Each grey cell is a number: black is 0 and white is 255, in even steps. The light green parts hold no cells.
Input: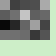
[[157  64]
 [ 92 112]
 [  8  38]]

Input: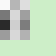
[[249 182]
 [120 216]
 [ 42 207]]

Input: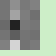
[[117 143]
 [117 163]
 [106  34]]

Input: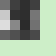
[[114  63]
 [201  50]
 [221 136]]

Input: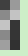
[[ 64 154]
 [138 195]
 [196  54]]

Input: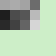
[[165 171]
 [ 30  76]
 [ 41  65]]

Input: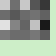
[[202 111]
 [108  88]
 [225 132]]

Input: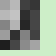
[[162 184]
 [184 195]
 [132 180]]
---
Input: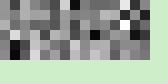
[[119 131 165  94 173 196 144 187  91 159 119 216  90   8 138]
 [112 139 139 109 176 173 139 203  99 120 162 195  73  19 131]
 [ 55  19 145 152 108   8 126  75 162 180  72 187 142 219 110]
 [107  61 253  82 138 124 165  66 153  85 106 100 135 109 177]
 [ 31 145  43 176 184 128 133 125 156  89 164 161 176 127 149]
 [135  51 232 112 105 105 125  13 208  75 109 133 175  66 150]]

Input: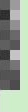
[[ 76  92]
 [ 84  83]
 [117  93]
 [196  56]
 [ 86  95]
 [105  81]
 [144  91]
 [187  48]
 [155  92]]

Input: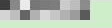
[[ 90 156 177 198 215 177 101 190 212]
 [140 189 203 125 122 119 234 136  62]]

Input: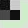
[[ 16  72]
 [203  20]]

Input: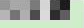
[[ 94  44 218  76 175 116 181]
 [ 28  76 212 122 167 168 150]]

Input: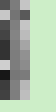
[[190 126  65]
 [183 128  61]
 [123 119  23]
 [140 125 207]
 [145 125  51]
 [165 127  50]
 [187 132  68]
 [197 127  78]
 [ 89 116 199]
 [197 124  83]]

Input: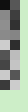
[[204  58]
 [ 86 202]
 [196  69]
 [188  84]
 [ 45 205]
 [133 138]
 [ 49 143]
 [ 62 137]
 [ 87  15]]

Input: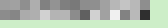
[[ 47 185 130 240 161 209  96 140 181 180 209 175 171 134 140]
 [142 184 196 183 161 143 141 121 127 147 129 174 143 161 158]]
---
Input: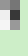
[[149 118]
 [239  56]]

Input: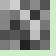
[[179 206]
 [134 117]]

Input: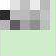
[[253 225]
 [ 43 187]]

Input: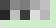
[[ 71 135]
 [ 37 192]]

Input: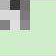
[[180  58]
 [218 218]]

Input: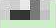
[[212 205]
 [206  56]]
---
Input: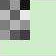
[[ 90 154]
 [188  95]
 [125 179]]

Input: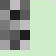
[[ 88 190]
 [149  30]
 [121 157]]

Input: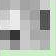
[[171 186]
 [200 233]
 [224 233]]

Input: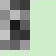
[[181  78]
 [137 186]
 [162  26]]

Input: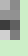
[[182 139]
 [147 145]
 [ 60  96]]

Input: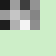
[[ 24 158]
 [156 197]
 [ 30 176]]

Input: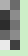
[[175 107]
 [ 58 140]
 [ 44 114]]

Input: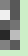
[[129  88]
 [239  87]
 [ 91 115]]

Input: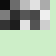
[[ 12 108]
 [125  45]
 [ 51  29]]
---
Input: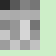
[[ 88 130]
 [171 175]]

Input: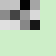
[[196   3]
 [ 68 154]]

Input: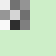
[[114 148]
 [213 112]]

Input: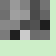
[[153 129]
 [159 153]]

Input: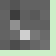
[[84 98]
 [60 95]]

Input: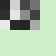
[[209  70]
 [229 140]]

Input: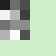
[[109  77]
 [183  62]]

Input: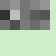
[[147 117]
 [191 116]]
